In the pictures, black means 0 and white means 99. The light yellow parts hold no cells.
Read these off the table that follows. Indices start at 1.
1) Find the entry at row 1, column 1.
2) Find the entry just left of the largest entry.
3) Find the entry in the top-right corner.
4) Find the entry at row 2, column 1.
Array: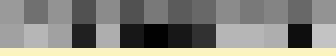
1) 60
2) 5
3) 57
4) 63
